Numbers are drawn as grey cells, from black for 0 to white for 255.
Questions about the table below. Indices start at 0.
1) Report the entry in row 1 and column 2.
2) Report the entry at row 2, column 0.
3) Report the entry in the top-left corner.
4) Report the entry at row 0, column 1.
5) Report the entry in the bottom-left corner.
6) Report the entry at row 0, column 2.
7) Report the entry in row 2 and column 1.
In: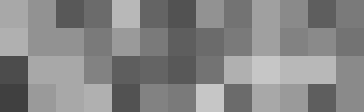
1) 146
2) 76
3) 168
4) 146
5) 64
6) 88
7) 168

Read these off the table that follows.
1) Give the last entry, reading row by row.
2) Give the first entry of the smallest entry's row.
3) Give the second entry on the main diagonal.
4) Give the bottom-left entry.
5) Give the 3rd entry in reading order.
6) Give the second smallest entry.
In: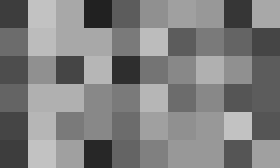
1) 160
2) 61
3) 188
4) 61
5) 168
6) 39

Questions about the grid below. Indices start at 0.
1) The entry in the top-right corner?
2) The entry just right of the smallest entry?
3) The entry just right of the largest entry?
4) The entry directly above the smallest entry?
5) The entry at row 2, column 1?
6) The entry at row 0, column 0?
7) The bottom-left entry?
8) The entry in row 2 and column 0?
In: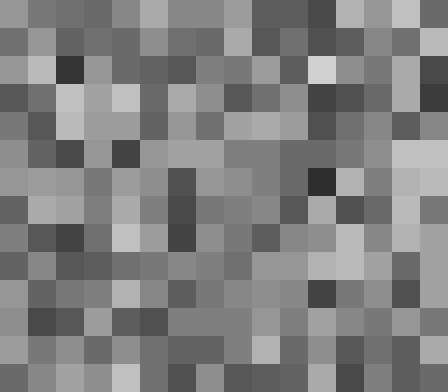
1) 106
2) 178
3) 142
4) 106
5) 186
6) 150
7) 106
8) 150

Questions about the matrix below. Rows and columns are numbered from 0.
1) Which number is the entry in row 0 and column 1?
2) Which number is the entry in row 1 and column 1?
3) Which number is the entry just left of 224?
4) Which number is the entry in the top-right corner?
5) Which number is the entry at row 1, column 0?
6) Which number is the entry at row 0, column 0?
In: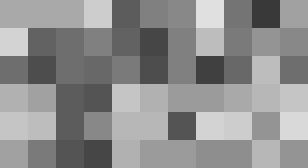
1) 169
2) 98
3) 136
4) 161
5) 211
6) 169

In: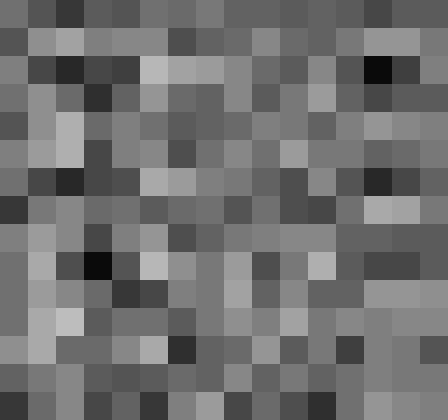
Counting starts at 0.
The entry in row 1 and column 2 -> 162
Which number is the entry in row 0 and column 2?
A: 55
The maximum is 189
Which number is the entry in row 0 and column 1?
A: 84
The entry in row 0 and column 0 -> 112
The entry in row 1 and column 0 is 84
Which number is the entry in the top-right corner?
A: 91
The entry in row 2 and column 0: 127
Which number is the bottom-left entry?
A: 55
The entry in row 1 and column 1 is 143
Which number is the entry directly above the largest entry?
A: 135
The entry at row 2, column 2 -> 40
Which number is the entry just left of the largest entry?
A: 169

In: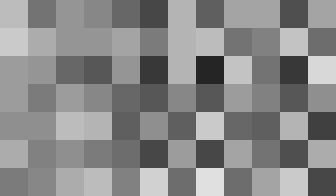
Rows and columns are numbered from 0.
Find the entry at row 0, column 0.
188
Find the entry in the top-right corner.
164
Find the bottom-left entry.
123
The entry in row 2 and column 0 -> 156
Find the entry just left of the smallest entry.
180
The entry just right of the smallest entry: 195
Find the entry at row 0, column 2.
149
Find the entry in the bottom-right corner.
71
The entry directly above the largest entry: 71
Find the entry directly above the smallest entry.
188
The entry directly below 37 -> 87
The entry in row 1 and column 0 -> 202
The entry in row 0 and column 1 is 115
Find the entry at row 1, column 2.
149
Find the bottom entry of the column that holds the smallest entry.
224
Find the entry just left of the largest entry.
109
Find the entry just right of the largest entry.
109

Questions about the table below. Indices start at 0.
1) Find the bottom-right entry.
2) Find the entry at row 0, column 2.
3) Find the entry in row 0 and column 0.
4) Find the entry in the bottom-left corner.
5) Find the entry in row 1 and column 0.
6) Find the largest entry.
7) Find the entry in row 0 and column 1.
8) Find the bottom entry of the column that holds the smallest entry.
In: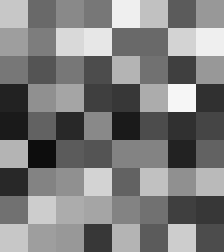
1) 76
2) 137
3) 199
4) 199
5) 158
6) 246
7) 105
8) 158

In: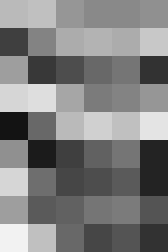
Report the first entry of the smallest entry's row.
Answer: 19
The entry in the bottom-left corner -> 242
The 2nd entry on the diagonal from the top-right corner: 172
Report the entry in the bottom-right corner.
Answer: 50
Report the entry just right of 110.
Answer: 70
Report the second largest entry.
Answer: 228
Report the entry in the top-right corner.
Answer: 144
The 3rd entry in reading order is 150
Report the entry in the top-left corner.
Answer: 186
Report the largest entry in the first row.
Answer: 192
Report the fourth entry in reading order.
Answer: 137
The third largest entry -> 222
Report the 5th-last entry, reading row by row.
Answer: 192

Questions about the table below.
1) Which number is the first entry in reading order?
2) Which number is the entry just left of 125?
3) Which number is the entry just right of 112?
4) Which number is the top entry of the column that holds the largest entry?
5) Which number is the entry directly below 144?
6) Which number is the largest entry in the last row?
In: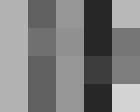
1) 178
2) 61
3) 144
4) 184
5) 150
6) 211
